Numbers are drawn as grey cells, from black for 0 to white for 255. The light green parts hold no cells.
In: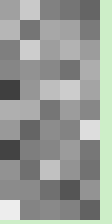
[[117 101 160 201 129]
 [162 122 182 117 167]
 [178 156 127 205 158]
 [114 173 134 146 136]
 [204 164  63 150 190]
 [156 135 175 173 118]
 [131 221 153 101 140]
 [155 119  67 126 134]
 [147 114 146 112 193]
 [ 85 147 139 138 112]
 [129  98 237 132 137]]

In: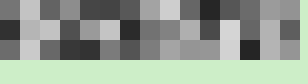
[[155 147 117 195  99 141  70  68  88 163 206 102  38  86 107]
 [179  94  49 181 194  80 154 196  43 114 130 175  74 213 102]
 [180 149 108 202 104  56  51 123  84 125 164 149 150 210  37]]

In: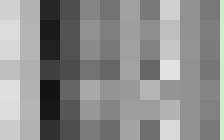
[[146 120 209 179  38  77 132 114 160 120 208]
 [146 125 219 180  26  83 144 127 158 142 189]
 [147 124 215 180  32  81 138 121 160 130 198]
 [144 118 191 176  62  76 114 102 162 102 225]
 [146 134 224 179  19 101 169 148 153 181 148]
 [146 129 221 181  22  86 151 134 156 156 179]
 [145 121 203 177  48  77 123 107 163 110 216]]

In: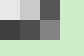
[[202  86 231]
 [ 78 131  63]]

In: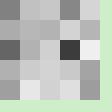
[[135 213 129 193 199]
 [211 181 172 183 179]
 [ 60 239 101 178 208]
 [201 164 177 204 211]
 [223 157 159 231 210]]

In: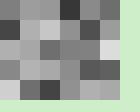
[[138 110 127 157 152  55]
 [ 80 156  70 176 198 145]
 [129 220 176 167 111 128]
 [ 89  96 136 179 169 141]
 [176 169 207 111  68 145]]
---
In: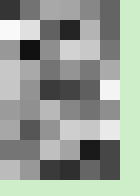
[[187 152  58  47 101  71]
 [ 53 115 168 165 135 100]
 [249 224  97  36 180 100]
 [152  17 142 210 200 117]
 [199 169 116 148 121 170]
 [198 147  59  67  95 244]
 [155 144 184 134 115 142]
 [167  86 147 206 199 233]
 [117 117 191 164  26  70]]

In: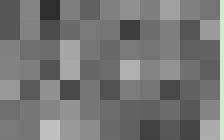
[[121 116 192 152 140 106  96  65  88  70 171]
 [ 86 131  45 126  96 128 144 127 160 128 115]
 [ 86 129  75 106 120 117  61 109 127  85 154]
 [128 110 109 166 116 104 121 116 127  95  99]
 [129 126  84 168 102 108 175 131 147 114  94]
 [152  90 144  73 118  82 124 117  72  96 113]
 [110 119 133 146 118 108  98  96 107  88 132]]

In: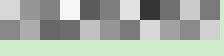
[[135 172 103 108 193 149 122 216 161 137 208]
 [215 149 129 245  93 126 225  52 110 202 120]]

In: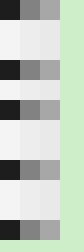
[[ 29 130 167]
 [ 29 130 167]
 [244 237 233]
 [244 237 233]
 [ 29 130 167]
 [244 237 233]
 [ 29 130 167]
 [244 237 233]
 [244 237 233]
 [ 29 130 167]
 [244 237 233]
 [244 237 233]]

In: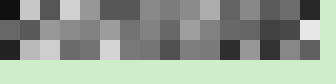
[[ 34 185 205 107 114 212 120 116  80 125 122  46 151  50 135  96]
 [ 16 199  85 208 151  87  87 137 124 139 173  99 135  91 109  39]
 [103  89 152 139 129 156 114 129 104 158 129 104 100  65  72 231]]

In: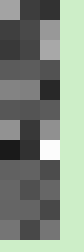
[[117  72 117]
 [163  61  50]
 [ 63  73 152]
 [ 57  69 168]
 [ 91  92  82]
 [131 128  40]
 [ 87  84  91]
 [146  56 144]
 [ 26  49 252]
 [ 97  98  76]
 [102  80 102]
 [101 100  72]]
